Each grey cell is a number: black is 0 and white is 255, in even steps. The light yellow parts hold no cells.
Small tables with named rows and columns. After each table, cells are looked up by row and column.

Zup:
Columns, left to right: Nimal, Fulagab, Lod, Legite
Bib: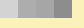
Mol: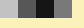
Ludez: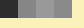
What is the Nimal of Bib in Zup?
211
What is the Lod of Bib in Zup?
166
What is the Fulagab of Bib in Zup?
173
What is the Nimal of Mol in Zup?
194
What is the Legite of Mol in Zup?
121
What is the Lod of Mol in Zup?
21
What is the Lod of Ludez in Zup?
153
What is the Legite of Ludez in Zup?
138
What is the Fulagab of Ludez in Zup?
134
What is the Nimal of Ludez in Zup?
45
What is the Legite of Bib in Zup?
141
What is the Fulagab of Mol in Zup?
87

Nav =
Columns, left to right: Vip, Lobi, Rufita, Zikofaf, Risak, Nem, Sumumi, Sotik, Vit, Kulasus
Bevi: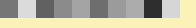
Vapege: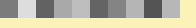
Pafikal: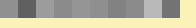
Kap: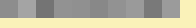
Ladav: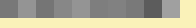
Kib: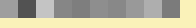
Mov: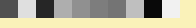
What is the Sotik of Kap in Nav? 154
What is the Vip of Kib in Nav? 158
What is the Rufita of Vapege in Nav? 98
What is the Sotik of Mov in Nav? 191
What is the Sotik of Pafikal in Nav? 139
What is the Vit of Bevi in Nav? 46
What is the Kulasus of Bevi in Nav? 214
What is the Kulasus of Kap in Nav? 155
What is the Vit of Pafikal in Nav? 185
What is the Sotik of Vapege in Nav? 181
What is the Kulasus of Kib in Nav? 123
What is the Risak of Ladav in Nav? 148
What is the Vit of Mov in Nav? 9
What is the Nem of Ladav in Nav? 126
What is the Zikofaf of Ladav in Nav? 135
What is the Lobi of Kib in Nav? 82

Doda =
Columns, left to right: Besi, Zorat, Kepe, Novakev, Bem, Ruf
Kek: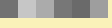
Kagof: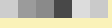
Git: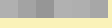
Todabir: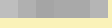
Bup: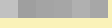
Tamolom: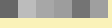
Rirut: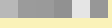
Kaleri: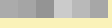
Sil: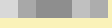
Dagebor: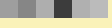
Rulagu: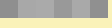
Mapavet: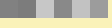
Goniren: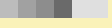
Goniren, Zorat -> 161
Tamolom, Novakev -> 157
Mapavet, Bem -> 194
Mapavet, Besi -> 129
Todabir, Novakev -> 169
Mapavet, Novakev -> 137
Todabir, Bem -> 169

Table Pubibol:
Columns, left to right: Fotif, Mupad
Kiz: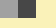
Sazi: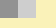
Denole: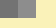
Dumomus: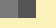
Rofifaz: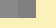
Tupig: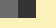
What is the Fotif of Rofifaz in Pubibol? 138
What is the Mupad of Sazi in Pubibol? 206
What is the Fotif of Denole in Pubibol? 115
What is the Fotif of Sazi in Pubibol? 146
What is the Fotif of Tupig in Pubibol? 108
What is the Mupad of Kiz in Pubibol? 71
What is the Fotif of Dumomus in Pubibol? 123
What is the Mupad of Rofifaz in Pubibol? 128
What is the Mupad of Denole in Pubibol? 141
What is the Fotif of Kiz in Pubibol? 161
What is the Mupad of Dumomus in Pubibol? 84

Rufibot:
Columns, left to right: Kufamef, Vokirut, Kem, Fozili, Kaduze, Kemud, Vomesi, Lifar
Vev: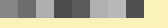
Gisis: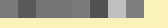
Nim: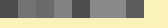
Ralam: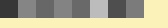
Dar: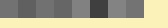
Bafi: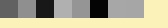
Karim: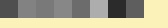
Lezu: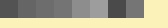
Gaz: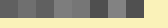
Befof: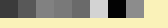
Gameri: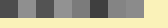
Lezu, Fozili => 116
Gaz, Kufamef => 96
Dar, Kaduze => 129
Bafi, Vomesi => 167
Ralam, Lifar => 123
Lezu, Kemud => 157
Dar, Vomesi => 131
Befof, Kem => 129
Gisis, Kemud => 82
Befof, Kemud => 211
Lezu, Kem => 109
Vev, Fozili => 76
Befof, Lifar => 140

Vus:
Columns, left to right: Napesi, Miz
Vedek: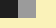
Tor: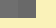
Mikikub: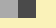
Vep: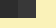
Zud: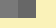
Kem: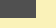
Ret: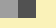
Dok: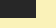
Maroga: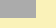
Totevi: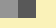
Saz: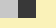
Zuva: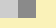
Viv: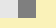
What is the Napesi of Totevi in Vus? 148
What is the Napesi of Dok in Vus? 39
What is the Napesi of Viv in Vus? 230
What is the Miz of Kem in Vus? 80
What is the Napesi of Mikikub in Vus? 170
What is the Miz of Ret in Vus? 81
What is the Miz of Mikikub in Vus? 74
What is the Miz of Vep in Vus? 56
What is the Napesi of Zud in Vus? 121

